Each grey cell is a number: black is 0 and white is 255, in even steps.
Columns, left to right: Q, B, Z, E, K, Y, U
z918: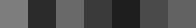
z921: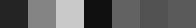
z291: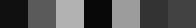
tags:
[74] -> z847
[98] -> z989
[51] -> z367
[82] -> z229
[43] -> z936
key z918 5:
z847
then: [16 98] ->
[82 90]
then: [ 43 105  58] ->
[30 74]
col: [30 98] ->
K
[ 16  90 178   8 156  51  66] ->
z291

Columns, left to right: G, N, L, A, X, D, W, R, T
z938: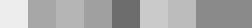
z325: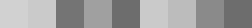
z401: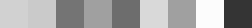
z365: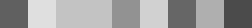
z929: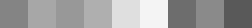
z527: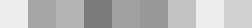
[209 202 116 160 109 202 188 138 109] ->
z325
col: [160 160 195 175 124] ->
A
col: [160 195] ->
A
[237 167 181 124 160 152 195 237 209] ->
z527
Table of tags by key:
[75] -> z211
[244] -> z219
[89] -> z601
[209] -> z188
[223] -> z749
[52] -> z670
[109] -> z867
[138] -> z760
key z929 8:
z601
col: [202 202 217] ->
D
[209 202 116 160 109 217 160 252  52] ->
z401

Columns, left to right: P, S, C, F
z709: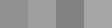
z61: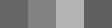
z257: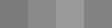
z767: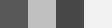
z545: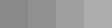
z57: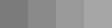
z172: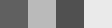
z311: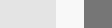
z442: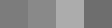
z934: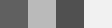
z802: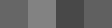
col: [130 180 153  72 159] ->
C
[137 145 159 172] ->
z545

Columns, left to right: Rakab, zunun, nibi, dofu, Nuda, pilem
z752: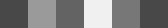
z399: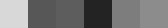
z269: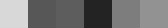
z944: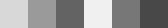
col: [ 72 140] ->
pilem
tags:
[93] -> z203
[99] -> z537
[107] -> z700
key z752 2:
z537
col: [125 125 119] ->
Nuda

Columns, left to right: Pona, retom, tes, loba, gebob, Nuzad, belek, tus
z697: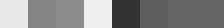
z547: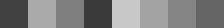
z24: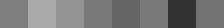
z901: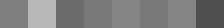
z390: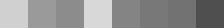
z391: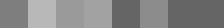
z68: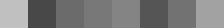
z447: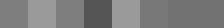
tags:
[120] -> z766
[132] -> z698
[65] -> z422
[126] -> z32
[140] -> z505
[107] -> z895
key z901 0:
z32
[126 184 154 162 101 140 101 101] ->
z391

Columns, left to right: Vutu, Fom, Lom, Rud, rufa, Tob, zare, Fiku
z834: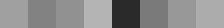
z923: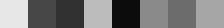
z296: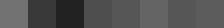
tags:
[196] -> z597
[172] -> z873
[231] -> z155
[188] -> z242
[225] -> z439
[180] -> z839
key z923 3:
z242
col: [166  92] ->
Fiku

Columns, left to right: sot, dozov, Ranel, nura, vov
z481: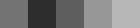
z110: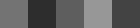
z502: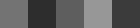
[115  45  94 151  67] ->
z110
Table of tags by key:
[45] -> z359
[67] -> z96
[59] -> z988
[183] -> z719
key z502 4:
z988

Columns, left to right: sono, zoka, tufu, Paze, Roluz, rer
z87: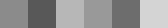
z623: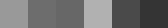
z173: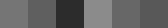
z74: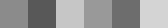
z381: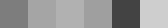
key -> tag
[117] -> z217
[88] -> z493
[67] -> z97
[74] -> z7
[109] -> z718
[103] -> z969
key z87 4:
z718
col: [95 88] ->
zoka

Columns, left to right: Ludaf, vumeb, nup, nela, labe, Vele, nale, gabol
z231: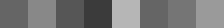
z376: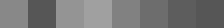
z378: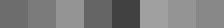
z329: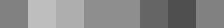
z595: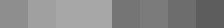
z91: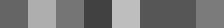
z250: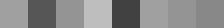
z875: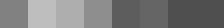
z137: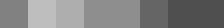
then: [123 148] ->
[101  65]
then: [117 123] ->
[109  93]
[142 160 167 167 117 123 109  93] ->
z595
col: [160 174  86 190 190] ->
vumeb
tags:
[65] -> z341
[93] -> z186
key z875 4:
z186
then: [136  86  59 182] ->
[101 117]
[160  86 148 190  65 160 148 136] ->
z250

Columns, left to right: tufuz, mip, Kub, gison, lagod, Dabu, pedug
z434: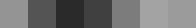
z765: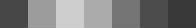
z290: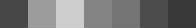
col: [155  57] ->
pedug
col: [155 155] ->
mip
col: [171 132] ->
gison

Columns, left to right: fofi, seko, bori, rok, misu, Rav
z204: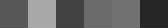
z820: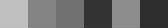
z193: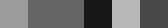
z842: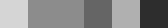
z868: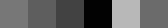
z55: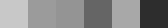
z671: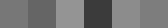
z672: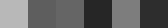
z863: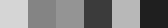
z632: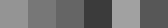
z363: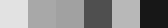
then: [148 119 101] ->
[ 59 161]
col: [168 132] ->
seko
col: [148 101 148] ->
bori
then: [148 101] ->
[168  45]
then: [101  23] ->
[184  72]

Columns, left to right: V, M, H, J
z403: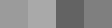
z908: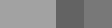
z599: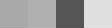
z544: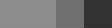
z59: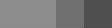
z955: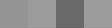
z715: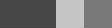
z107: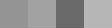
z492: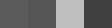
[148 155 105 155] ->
z955
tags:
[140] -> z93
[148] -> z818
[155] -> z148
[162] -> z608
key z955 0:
z818
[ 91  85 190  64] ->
z492
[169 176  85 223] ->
z599
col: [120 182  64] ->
J
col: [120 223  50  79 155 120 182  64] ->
J
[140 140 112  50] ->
z544

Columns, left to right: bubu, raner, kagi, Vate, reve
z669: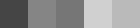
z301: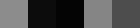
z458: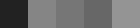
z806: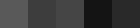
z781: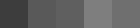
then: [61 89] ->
[ 95 126]
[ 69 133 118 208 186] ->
z669

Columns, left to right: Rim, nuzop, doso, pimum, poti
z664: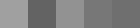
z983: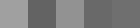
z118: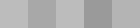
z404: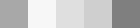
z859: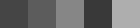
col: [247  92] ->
nuzop
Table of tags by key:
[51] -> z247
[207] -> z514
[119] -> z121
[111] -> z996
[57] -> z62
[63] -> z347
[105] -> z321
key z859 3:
z62
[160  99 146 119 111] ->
z664
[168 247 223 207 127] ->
z404
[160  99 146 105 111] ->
z983

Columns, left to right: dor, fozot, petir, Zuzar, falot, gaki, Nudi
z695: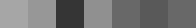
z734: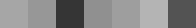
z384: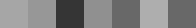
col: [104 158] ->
falot
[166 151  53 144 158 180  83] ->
z734
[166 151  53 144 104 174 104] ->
z384

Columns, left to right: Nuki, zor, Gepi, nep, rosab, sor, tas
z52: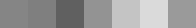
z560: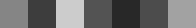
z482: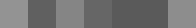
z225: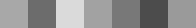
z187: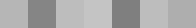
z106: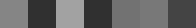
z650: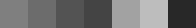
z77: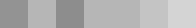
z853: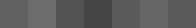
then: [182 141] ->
[182 182]
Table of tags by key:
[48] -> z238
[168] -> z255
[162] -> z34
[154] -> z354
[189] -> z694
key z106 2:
z34
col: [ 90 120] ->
rosab
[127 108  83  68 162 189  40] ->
z650
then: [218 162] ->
[120  76]

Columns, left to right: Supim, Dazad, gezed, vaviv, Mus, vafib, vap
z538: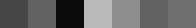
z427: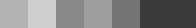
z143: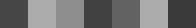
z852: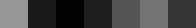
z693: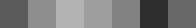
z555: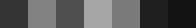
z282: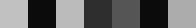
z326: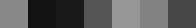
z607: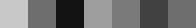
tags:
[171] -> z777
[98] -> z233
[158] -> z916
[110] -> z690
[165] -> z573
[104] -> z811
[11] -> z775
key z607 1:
z690
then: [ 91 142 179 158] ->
[129  45]
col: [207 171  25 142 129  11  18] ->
Dazad
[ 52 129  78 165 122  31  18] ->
z555
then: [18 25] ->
[ 85 150]
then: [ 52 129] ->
[ 78 165]

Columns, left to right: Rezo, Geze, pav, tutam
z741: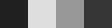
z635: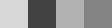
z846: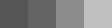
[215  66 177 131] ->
z635
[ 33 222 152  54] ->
z741

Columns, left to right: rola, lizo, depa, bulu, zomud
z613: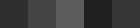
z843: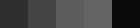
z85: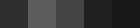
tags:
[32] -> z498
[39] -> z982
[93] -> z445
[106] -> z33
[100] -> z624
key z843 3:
z624
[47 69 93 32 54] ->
z613
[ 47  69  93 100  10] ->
z843

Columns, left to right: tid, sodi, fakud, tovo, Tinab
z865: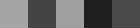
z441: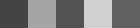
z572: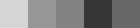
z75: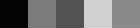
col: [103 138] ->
Tinab
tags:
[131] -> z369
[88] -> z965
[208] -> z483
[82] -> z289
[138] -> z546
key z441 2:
z289
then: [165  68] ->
[159  31]
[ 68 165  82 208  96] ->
z441

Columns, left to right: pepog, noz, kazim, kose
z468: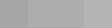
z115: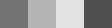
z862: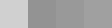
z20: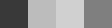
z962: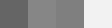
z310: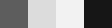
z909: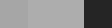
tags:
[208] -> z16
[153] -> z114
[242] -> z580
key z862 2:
z114
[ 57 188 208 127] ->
z20
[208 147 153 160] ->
z862
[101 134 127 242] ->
z962

